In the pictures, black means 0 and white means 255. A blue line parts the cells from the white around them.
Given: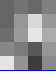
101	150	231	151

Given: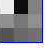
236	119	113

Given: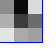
141	60	159

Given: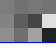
124	93	162

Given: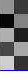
147	131

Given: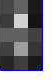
71	209	65

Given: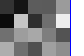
51	197	168	160

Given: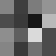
133	58	218	75
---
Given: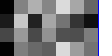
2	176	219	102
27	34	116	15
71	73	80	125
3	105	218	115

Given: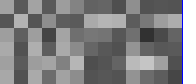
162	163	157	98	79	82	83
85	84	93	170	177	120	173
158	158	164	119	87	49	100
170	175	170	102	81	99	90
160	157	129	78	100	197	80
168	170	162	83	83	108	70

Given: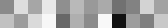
138	166	143	153	113	211
193	218	104	139	18	127

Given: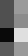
80
80
9
90

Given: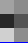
162
39
208

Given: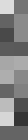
220
99
73
91
167
174
101
188
214
100

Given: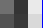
111	234
82	217

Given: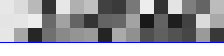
231	185	231	192	58	237	228	100
228	237	162	52	103	25	30	219
230	38	137	154	170	79	82	154

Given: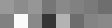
153	150	137	122
129	137	179	132
